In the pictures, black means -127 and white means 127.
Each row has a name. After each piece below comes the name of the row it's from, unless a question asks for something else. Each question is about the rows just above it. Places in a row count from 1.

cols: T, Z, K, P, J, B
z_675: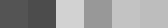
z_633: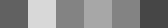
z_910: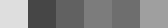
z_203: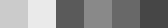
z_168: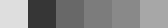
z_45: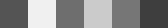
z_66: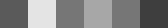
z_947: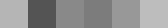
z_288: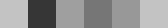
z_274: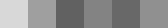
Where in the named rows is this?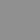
z_274, 6
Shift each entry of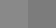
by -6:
[ 3 -9]
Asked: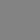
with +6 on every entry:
[9]
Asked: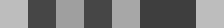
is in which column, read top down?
B
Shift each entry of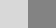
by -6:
[82 -3]
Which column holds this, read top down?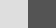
T

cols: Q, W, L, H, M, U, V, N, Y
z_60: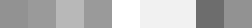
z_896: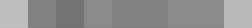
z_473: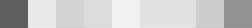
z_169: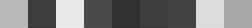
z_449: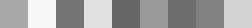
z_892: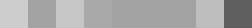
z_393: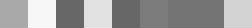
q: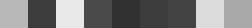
z_169
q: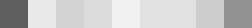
z_473
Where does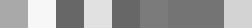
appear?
z_393
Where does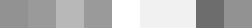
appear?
z_60
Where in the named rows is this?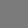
z_393, 6

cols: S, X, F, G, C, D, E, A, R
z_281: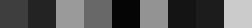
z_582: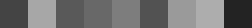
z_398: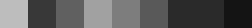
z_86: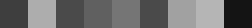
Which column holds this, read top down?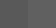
F
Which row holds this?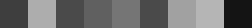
z_86
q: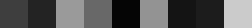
z_281

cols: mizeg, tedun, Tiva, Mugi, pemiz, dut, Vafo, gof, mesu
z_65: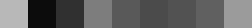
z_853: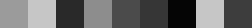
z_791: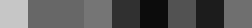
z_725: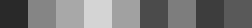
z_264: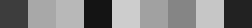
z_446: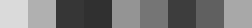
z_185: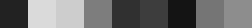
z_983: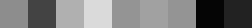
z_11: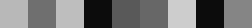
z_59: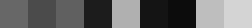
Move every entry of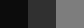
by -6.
[-121  -85   -8]
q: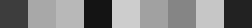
z_264
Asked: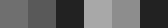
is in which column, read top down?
mesu
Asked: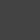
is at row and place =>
z_983, 2
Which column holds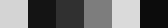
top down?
Mugi
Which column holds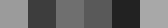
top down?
mesu

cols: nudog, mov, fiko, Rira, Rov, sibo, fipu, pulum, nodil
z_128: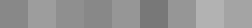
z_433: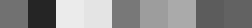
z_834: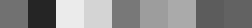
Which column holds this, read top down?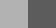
pulum
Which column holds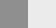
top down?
fiko
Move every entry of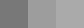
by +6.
[-1 35 48]

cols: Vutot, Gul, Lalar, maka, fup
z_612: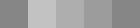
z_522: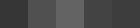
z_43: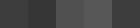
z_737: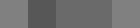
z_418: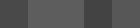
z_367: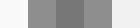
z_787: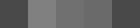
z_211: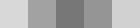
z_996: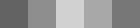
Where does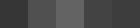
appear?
z_522
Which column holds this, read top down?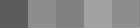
Gul
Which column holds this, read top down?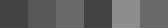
maka
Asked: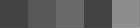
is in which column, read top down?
maka

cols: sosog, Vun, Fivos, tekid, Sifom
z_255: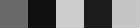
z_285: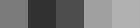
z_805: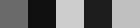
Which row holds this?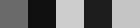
z_255
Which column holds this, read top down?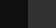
Vun
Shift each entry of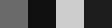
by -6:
[ -27 -118   71 -104]

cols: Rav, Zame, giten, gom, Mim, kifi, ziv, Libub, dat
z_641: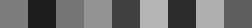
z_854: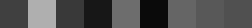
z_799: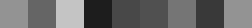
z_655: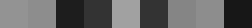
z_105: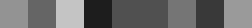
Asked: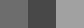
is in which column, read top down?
Mim
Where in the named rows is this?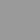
z_105, 9
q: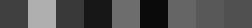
z_854
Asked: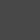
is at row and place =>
z_799, 5
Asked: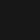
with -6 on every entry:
[-110]

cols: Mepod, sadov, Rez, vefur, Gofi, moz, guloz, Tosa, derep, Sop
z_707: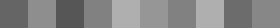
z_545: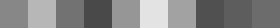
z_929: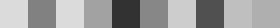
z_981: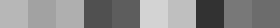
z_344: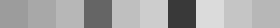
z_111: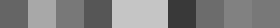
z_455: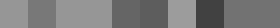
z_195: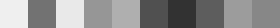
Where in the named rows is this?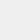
z_195, 1
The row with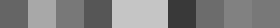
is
z_111
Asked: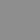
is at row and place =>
z_707, 2
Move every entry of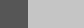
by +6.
[-35  75  75]
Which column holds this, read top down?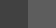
Tosa

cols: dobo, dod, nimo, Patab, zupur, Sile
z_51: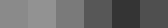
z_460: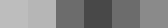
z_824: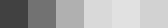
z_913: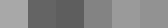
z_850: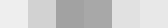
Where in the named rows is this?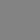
z_913, 4
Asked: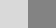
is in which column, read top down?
Patab
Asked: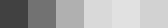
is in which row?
z_824
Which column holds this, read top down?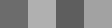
nimo
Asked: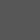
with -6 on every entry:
[-46]
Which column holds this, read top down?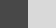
Patab

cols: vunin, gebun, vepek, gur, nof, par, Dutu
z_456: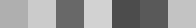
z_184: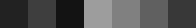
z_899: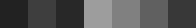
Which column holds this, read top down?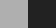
vunin
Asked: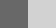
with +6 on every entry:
[-17  88]
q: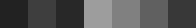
z_899
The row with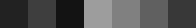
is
z_184

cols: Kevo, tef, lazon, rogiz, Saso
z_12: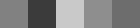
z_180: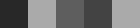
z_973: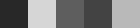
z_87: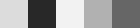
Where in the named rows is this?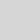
z_973, 2
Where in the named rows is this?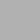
z_87, 4
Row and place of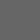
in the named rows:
z_87, 5
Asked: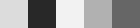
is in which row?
z_87
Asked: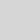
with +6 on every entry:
[92]

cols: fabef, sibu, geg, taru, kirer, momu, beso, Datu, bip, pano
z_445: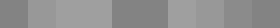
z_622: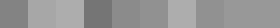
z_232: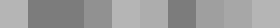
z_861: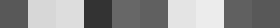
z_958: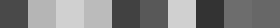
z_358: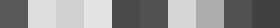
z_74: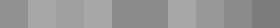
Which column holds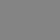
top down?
fabef
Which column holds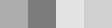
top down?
beso
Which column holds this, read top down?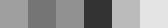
taru

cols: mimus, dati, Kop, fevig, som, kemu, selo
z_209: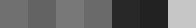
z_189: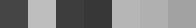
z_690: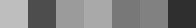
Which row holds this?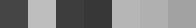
z_189
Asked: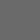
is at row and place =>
z_209, 4
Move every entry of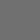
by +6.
[-9]
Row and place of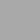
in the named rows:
z_690, 4

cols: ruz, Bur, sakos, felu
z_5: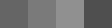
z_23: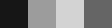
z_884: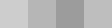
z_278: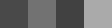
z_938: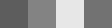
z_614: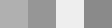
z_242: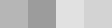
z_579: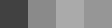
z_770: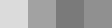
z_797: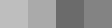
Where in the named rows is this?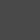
z_278, 1
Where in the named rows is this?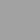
z_770, 2

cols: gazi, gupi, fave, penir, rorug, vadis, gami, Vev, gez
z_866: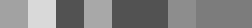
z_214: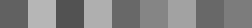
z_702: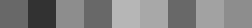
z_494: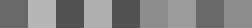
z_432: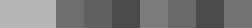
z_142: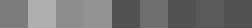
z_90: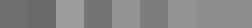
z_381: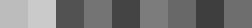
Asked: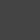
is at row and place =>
z_381, 5
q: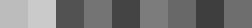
z_381
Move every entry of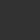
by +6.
[-71]
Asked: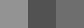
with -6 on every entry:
[ 13 -51 -23]
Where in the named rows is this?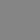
z_214, 6
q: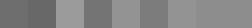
z_90
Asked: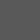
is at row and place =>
z_142, 8

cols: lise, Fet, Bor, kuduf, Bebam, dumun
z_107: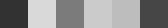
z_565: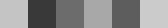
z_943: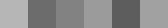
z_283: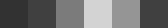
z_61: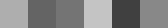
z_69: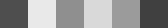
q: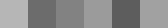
z_943
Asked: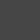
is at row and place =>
z_107, 6
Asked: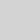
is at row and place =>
z_283, 4
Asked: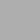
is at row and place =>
z_61, 1

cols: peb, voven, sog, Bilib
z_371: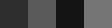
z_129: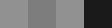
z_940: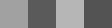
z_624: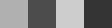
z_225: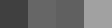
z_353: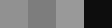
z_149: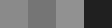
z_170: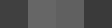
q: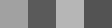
z_940
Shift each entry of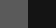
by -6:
[ -43 -113]
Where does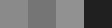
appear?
z_149
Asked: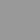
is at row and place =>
z_353, 3
